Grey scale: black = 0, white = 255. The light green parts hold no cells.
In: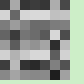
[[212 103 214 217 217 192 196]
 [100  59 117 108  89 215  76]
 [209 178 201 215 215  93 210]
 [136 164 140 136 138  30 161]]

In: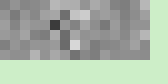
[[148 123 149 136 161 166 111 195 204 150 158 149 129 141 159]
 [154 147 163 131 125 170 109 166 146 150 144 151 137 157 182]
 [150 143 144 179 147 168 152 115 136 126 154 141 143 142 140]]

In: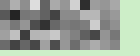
[[ 88  36 119 124  98  67 139 138 183 183 139 153]
 [160 192  61 181 183 200 148 129  96  71 148 119]]

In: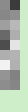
[[135 143]
 [105 174]
 [175 179]
 [148 130]]

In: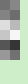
[[131 109]
 [198 246]
 [152 113]]

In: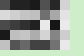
[[218 207 196 191 112 168 227]
 [ 25 191 197 173 212 133 205]]
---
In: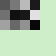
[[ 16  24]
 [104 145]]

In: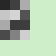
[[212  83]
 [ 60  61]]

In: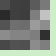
[[ 63  61]
 [111 109]]

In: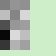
[[133 215]
 [151 158]]

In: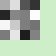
[[134 127]
 [202 126]]

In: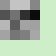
[[114  47]
 [ 92 163]]

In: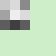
[[238 219]
 [ 63  93]]
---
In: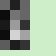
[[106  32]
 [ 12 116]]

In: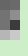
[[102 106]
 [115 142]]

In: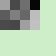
[[162  73]
 [ 92 127]]

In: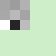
[[166 157]
 [168 185]]

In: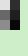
[[225  46]
 [104  31]]

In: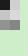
[[ 27 207]
 [197 217]]

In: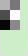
[[180 119]
 [ 76 251]]
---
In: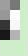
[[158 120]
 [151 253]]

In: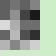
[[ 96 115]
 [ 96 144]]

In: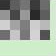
[[ 51  94]
 [149  70]]

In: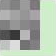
[[144 129]
 [178 163]]

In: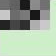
[[109  97]
 [199 108]]

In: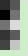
[[ 44  86]
 [  1 115]]

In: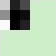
[[206  32]
 [143   1]]

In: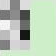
[[214 133]
 [119 139]]
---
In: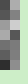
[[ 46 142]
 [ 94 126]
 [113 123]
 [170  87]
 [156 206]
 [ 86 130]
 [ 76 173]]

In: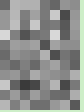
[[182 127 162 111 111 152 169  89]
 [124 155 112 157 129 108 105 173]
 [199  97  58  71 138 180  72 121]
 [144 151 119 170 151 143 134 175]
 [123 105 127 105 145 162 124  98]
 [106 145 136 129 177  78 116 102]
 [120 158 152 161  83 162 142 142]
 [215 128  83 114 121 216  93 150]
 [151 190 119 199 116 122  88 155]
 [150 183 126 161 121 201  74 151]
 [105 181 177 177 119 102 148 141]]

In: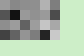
[[ 66  99 148 125  36 201]
 [142 156  98 157 197 168]
 [ 84  18 153 145 154  76]
 [155 136 142 143 178 126]]

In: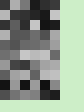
[[ 79 115 137 128  42  29]
 [ 19 152  19 155  17 136]
 [ 94 162 174  98 184 192]
 [152  68  57 125 163 171]
 [111 126 198 186 193 106]
 [ 97  83 105 108 120 158]
 [177  86  87 109  80 168]
 [ 50  94  45 197  20  28]
 [183  55  50  37  25 197]
 [ 55 174 120  27  47  58]]

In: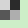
[[ 87 174]
 [213  43]]

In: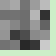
[[114 122  40  54 202]
 [149  58  77 138 145]
 [153 134 110 154  99]
 [113 114 110 182  49]
 [156 168 116 156 187]]

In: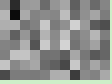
[[ 74 124 124 122 128 174 176  60 138 130 169]
 [196 136 154 167 107  96  72 200 128 166 134]
 [128 194 196 163 113 115  94 167 119  89 102]
 [131 125 176  84 202 141 211 115 138 162 103]
 [153  96 150 101 179 138 191 122 141 182 126]
 [175 177 116 129 200 123 144 209 154  91  78]
 [182  11 170 131 138 134 189 108 144 165 124]
 [145  43 153 156 107 149 166  95 142 106 133]]

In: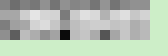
[[143  94 188 173 144 163  11 188 197 171  85 166 198 175 185]
 [126 160 167 211 220 198 152 190 200 206 205 195 199 174 186]
 [166 167 206 229 213 211 123 203 224 217 178 211 223 199 211]
 [133 110 128 119 145 116 145 133 139 117 148 116 137 145 144]]
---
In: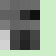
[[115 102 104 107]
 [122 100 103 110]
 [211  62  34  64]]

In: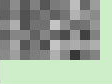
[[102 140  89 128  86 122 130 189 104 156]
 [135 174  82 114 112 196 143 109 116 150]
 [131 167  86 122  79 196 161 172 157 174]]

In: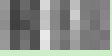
[[151  72 105  79 215 143 107 189 124 123 130]
 [141  64  76  94 195 135  97 180 132 112 137]
 [153  84 117  80 225 137 114 156 122 119 128]]

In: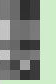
[[122 106  46  59]
 [196 116 112 121]
 [114 103  49  55]
 [107  68 162  59]]

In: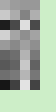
[[170 156 152 152]
 [ 29  73 222  74]
 [154 137 160 143]
 [ 88  99 200  98]
 [ 22  64 227  67]]

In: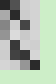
[[ 39  82 207 211]
 [133 207  69 211]
 [207  57 210 207]
 [213 204 150  42]]
